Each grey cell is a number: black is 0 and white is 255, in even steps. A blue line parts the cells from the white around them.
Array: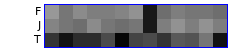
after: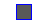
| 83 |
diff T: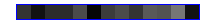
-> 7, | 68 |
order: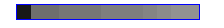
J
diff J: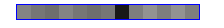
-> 4, | 139 |
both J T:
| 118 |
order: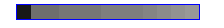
F

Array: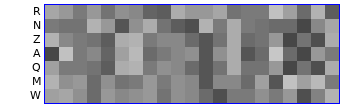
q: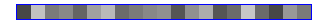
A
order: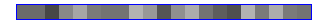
N
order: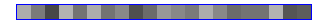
Z
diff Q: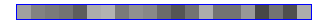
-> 2, | 122 |
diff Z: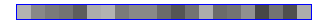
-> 17, | 152 |
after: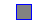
| 178 |

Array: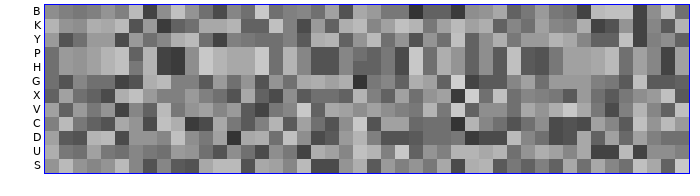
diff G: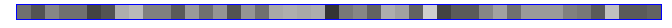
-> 21, | 161 |
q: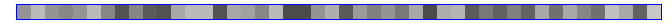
S
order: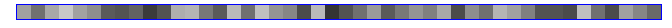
C
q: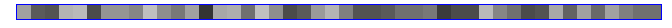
D

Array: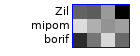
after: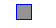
| 160 |
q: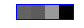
Zil
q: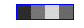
borif
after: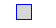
| 105 |

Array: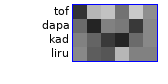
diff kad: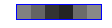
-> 3, | 57 |
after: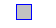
| 114 |
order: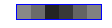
kad
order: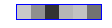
tof
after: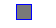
| 57 |
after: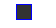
| 182 |
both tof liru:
| 182 |

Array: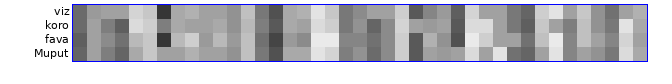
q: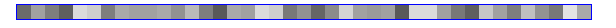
koro
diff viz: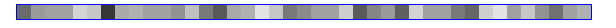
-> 15, | 81 |
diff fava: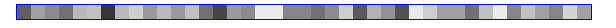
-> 6, | 199 |
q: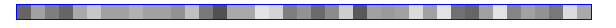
Muput

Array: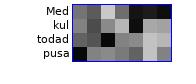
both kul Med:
| 14 |
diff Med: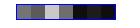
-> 5, | 20 |
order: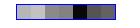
todad
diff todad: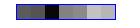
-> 1, | 98 |
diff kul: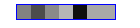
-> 7, | 162 |
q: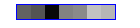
todad

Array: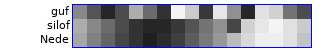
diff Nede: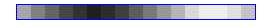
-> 12, | 187 |
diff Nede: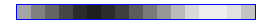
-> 5, | 50 |
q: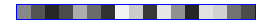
guf
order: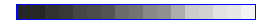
silof
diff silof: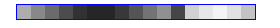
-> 17, | 203 |
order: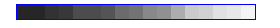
guf

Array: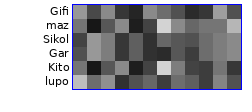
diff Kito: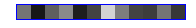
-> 3, | 87 |
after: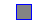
| 81 |
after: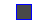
| 138 |

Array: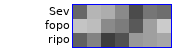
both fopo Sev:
| 138 |
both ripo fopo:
| 159 |
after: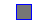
| 110 |

